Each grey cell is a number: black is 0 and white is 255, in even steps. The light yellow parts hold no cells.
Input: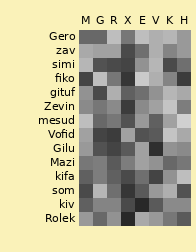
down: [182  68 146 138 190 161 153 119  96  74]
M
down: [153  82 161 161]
E
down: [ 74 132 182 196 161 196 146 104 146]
K

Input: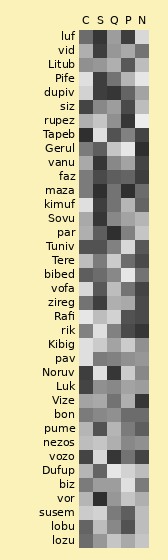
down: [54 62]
S
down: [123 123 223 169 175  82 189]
C
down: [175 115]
Q
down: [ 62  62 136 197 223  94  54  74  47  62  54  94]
S
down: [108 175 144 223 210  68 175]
C
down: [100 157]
S

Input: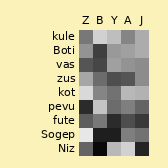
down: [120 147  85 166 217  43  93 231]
Z
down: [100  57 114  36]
J
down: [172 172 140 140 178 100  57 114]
J
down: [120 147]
Z
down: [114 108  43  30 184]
Y
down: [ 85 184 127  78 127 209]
A
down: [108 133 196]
B

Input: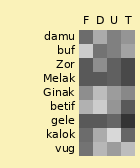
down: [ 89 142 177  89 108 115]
F
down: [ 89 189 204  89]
D
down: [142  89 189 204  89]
D
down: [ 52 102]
T
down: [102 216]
U
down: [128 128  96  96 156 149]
U
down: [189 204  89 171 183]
D

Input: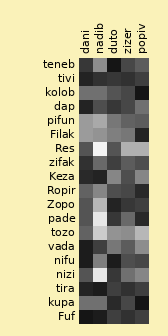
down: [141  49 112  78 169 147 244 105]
nadib
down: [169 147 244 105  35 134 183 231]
nadib
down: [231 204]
nadib
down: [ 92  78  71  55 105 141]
zizer
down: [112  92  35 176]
popiv
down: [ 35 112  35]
dani
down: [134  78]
duto

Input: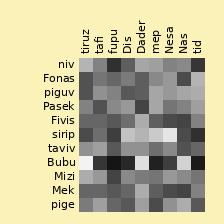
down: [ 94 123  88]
Dis
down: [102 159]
tafi
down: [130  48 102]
tid
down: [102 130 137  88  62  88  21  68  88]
fupu
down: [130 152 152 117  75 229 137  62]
Nesa
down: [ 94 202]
mep
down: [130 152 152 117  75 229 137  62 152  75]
Nesa

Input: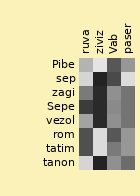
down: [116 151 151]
paser
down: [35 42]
ziviz
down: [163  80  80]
ruva

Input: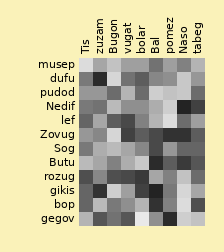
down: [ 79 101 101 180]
Tis
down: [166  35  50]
Bal

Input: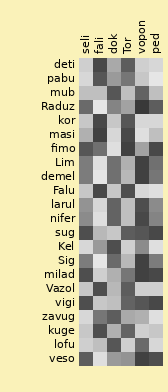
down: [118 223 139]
ped
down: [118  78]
fali
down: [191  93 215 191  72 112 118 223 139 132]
ped
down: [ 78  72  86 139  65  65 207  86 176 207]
vopon
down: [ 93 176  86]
dok
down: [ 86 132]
dok
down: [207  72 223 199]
ped

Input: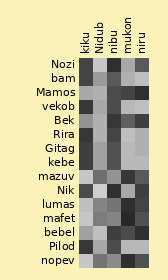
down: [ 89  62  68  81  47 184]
niru
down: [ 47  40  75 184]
mukon
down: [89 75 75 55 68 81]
nibu
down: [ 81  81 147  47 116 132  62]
nibu
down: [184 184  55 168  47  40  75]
mukon

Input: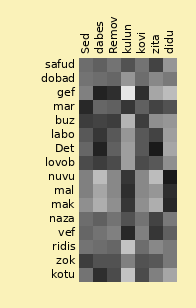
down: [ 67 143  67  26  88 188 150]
zita
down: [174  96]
dabes
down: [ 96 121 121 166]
didu
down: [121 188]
didu
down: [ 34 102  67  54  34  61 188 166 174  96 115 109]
dabes
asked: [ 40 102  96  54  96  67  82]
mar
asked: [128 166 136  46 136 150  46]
mal

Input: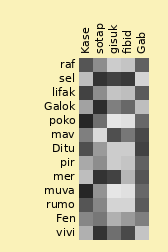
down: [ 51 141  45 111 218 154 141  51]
sotap
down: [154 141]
sotap
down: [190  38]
Kase

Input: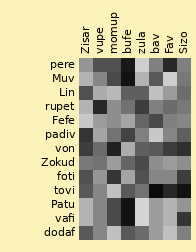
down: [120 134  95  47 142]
Sizo
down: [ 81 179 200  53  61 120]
Zisar
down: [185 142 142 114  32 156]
momup
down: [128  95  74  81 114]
zula
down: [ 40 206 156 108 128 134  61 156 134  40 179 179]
Fav
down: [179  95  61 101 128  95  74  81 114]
zula

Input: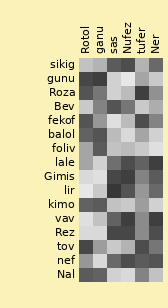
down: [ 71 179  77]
Nufez
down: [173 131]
Ner
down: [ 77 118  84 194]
Ner
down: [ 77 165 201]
tufer

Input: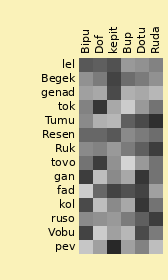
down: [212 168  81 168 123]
Bup
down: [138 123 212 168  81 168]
Bup
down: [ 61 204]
Bipu
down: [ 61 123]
Ruda

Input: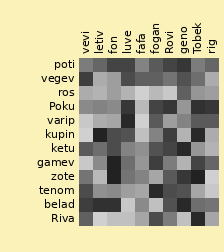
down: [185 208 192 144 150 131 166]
fafa
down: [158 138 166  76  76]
fon
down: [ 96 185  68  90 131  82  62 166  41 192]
fogan

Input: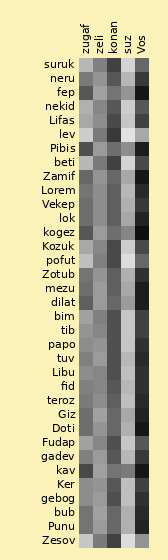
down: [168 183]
suz
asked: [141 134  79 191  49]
Libu
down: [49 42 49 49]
Vos

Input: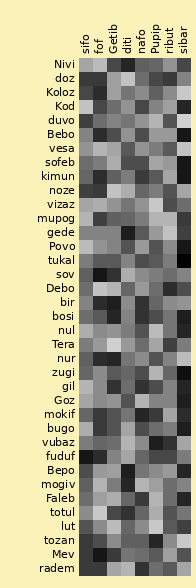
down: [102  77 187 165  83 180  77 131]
Pupip
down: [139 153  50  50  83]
nafo
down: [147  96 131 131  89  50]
Getib

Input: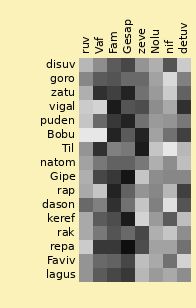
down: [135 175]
ruv
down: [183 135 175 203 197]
ruv

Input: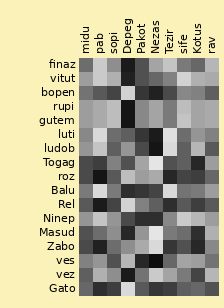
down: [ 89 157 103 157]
rav
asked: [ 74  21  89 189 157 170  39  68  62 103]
roz
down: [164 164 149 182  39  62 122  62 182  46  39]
Kotus

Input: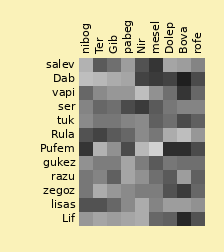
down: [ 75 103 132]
rofe
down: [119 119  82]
nibog
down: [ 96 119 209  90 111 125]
mesel
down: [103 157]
Gib
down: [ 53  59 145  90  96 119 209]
mesel

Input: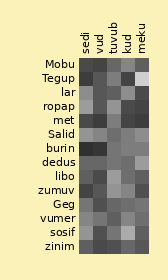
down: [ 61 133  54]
vud
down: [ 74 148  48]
sedi
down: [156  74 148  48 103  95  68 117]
sedi
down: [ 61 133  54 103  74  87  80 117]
vud
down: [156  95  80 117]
meku
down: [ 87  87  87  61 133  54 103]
vud
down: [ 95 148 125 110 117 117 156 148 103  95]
tuvub

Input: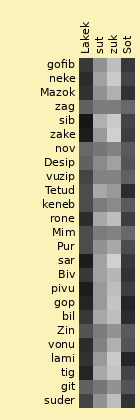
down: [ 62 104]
Sot
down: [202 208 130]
zuk
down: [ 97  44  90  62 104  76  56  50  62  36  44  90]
Sot
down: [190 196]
zuk
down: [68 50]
Sot

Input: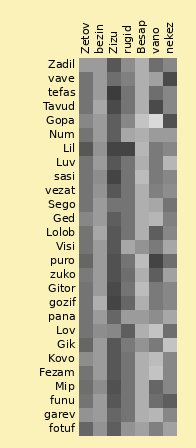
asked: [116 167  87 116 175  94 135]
Lolob
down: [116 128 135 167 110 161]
nekez
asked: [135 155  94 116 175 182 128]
Ged

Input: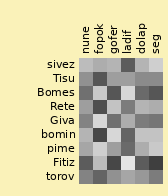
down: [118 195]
seg
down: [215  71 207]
fopok
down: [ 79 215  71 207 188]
fopok

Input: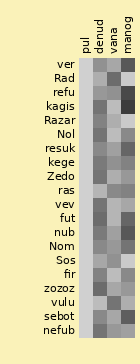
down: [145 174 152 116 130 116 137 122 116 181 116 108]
denud
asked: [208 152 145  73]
refu

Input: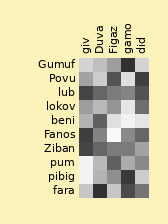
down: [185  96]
Duva
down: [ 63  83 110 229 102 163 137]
did
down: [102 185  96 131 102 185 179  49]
Duva
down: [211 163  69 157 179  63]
giv
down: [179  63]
giv

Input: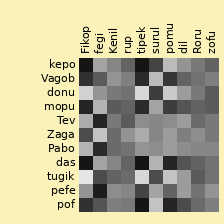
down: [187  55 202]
pomu
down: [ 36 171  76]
Fikop
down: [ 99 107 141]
Roru
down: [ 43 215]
tipek
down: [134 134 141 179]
surul

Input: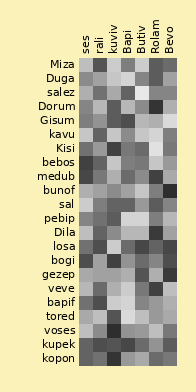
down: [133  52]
Rolam
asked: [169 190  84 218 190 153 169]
tored
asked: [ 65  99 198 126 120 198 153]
bebos

